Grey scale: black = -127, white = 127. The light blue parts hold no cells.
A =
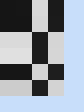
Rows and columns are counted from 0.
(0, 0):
-106
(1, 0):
-106
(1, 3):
-100
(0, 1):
-105
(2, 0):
90
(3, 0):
96
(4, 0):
-105

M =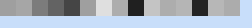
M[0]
31
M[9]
68
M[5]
31
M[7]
45
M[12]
-92

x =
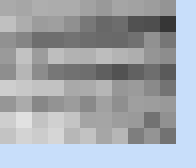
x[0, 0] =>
42
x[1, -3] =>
-46
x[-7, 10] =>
-9
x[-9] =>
[42, 38, 46, 44, 44, 34, 25, 37, 34, 29, 20]
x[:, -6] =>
[34, -7, -18, 49, -17, 43, 9, 36, 66]
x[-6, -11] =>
26
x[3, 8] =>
46
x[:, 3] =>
[44, 31, -17, 62, -8, 66, 19, 80, 86]
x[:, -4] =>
[37, -18, -22, 52, -45, 23, 15, 29, 54]
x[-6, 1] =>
66
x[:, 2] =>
[46, 28, -17, 28, 12, 66, 7, 67, 76]
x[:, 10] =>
[20, -73, -9, 13, -37, -12, 25, 17, -13]
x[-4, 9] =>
10
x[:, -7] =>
[44, 16, -12, 50, -14, 41, 28, 68, 55]
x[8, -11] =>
67
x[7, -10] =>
97
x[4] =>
[14, 54, 12, -8, -14, -17, -32, -45, -30, -17, -37]
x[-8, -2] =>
-49
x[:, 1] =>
[38, 45, 5, 66, 54, 72, 43, 97, 83]
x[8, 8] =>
-1

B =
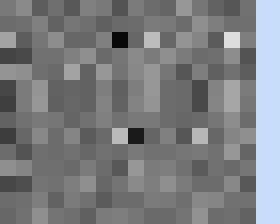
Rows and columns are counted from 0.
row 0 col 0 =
-6
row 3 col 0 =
-59
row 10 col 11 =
-15
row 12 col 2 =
-2
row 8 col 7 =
58
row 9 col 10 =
-15
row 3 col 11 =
-3
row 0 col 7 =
-45
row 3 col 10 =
15
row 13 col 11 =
-12
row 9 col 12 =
-7
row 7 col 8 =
-6
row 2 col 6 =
1
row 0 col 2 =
-33
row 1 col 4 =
-9
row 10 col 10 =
-2
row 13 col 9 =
-22
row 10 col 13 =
-15
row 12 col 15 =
-13
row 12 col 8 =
-20
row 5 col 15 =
-4
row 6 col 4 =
-24
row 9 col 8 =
-7
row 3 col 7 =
-8
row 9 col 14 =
23
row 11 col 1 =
-50
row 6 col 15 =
-9
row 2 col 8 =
-25
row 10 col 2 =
-17
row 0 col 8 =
-3
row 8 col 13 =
-23
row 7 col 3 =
-8
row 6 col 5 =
-30
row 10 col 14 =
-21
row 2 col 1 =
-33
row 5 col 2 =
19

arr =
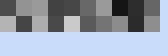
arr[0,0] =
-50
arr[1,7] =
13
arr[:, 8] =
[-81, -85]
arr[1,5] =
-36
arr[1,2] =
46
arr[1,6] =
-12

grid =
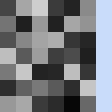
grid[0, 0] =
-59
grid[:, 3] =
[-68, -93, 46, -65, -88, -38, -84]
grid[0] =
[-59, 38, 78, -68, -91, 10]
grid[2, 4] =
-73
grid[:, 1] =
[38, -96, 6, -36, 71, -30, 41]
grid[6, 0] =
23
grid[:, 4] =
[-91, 39, -73, -52, 62, -83, -120]
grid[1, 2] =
23
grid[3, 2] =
28
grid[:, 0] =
[-59, -10, -47, 62, -5, -82, 23]

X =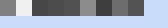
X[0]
0
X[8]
-44

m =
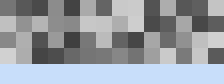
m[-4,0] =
-10
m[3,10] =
74
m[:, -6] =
[75, 78, -57, -12]
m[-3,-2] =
-55
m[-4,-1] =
68
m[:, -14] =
[-10, 64, 8, 81]
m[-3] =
[64, 18, 52, 13, 9, 71, 69, 46, 78, -53, -34, 39, -55, -34]
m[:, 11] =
[-40, 39, 17, -5]
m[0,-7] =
73
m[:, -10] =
[-60, 9, -64, -23]
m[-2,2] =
-45
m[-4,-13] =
-39
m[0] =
[-10, -39, -53, 12, -60, 42, -27, 73, 75, -44, 45, -40, -32, 68]
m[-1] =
[81, 45, -58, -50, -23, -10, -7, 7, -12, 31, 74, -5, 70, -37]
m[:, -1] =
[68, -34, 80, -37]

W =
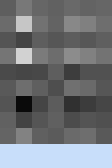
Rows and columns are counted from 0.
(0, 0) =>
-33
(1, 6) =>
-17
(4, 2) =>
-55
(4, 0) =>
-53
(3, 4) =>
12
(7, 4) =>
-51
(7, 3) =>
-31
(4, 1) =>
-57
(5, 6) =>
-41
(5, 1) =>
-17
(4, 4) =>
-66
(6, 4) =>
-79
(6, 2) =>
-58
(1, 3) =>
-28
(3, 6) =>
-12
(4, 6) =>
-46
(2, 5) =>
-40
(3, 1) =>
82
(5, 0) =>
-38
